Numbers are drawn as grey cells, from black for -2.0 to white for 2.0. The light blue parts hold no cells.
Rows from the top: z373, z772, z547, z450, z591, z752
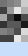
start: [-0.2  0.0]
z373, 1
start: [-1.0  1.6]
z752, 2
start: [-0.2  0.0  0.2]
z373, 1

